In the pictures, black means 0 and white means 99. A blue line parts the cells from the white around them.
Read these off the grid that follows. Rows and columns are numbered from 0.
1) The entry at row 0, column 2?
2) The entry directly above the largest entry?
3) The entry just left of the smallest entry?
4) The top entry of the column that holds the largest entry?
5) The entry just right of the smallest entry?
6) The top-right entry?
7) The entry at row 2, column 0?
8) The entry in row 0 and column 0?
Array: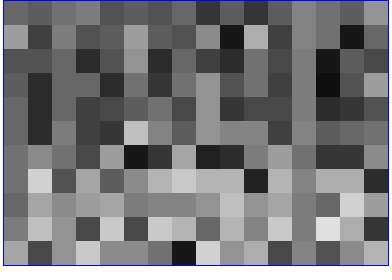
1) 44
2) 40
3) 48
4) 44
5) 32
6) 57
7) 32
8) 40

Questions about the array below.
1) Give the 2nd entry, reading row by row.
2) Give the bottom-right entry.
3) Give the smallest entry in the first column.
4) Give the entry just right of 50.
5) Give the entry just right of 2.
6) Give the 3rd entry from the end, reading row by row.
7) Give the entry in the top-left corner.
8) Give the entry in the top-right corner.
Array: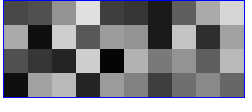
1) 31
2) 40
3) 6
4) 24
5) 69
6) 43
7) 28
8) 83

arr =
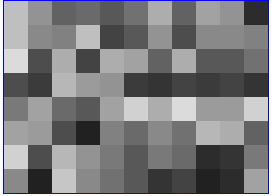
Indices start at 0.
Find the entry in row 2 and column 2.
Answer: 67
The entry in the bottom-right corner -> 63
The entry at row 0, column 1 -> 57
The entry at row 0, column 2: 38
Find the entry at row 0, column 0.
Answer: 74
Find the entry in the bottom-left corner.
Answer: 53
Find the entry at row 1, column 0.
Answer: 74
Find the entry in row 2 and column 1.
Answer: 30
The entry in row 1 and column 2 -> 50
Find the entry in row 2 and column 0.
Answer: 85
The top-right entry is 17

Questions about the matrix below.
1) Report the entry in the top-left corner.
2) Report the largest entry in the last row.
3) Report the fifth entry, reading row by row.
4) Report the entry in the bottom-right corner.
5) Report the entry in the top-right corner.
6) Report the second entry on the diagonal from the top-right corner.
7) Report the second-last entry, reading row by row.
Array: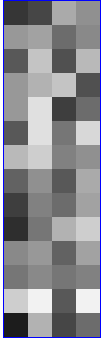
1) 21
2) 69
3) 59
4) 42
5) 56
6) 42
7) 27

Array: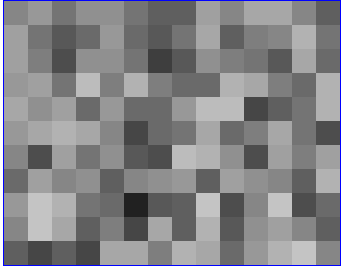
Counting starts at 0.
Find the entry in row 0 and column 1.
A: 59
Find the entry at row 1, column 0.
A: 62
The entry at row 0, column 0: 52
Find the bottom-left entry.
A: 37
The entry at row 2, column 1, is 49
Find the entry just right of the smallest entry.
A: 34
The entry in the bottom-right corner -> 52
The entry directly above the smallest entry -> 52
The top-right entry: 37
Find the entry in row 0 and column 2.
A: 45
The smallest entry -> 13
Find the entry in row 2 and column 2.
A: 30
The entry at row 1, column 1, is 45
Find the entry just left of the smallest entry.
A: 41
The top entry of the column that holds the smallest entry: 45
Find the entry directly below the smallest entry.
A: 27

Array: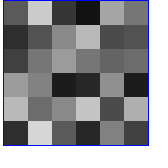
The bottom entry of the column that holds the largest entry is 83
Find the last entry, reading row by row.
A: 25
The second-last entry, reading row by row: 50
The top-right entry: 46
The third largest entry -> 76
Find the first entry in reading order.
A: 35
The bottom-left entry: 18
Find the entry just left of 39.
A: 46
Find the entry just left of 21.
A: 79
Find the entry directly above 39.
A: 29
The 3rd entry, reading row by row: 21

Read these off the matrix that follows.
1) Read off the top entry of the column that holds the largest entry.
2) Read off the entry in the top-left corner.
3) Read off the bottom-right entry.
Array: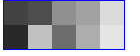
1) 85
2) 26
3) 89

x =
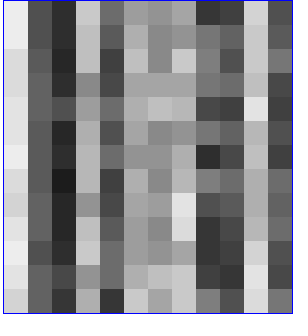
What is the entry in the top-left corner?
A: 92
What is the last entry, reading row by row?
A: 46
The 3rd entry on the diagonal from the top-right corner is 31
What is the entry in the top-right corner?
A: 31
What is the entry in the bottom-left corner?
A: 82
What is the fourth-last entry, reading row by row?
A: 49
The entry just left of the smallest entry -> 35
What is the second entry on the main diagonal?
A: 31
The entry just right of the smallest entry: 71
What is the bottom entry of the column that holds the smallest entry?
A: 21
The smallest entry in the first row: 18
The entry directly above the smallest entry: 18
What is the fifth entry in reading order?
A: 42

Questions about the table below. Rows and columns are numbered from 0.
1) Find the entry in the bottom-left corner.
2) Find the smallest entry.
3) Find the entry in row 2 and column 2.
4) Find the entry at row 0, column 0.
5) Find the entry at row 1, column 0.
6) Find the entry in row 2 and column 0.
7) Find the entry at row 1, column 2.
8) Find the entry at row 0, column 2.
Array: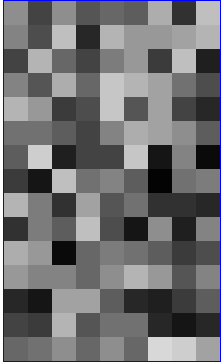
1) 40
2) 1
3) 40
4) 55
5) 51
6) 26
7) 74
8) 55

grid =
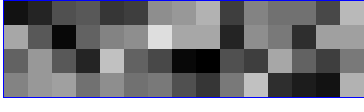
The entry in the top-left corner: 7
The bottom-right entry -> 69
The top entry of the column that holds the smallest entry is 69
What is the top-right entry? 72
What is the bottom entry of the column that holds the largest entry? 47
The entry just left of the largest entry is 55
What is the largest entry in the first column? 65
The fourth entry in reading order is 34
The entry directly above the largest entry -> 55
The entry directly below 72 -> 62
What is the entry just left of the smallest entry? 3
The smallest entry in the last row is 7
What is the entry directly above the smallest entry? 65
